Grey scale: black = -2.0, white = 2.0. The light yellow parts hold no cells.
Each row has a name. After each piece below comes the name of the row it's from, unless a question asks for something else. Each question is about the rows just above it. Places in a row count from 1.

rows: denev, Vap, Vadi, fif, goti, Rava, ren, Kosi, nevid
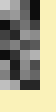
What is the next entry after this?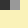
| 0.8 |
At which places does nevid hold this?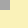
2
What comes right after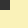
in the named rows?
| 0.4 |
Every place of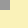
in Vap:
2

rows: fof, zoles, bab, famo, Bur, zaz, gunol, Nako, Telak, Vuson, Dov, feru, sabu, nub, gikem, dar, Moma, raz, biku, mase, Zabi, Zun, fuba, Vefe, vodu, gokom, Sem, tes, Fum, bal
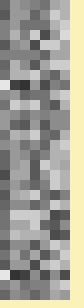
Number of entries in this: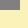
2
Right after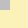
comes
| 0.8 |
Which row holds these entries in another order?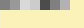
famo

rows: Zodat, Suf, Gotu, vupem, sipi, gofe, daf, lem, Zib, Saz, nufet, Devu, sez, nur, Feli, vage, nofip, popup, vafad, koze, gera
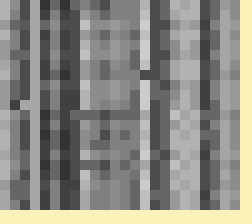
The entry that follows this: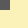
| 0.6 |
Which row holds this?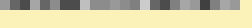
Zib
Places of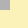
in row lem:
1 19 20
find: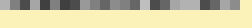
vupem
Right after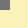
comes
| 1.0 |

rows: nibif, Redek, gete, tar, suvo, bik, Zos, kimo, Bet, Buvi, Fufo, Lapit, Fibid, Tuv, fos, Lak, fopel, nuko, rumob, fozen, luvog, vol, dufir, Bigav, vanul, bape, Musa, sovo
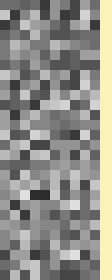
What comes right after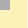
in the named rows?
| 1.1 |
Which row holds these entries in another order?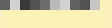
Tuv
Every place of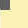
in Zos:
1 3 8

